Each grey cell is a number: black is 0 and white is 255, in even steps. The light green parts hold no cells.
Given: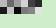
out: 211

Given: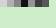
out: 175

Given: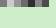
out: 150

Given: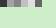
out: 193

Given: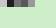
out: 153

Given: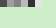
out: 186

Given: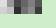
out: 209

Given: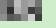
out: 190

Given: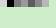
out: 183
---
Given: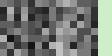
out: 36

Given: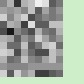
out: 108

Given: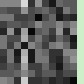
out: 8

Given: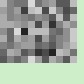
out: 188

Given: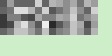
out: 181

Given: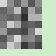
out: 70

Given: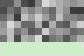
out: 175

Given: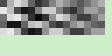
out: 159
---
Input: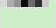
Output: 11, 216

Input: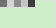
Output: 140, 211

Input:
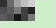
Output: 120, 207

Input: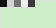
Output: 113, 239

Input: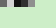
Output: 19, 212

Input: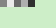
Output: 105, 234

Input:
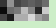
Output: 186, 215

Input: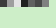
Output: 32, 227

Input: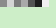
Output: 169, 240

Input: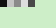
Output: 138, 221
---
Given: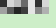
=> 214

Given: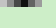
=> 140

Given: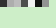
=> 173

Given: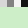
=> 130

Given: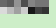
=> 91

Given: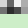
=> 101

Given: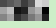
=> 89

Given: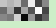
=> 181
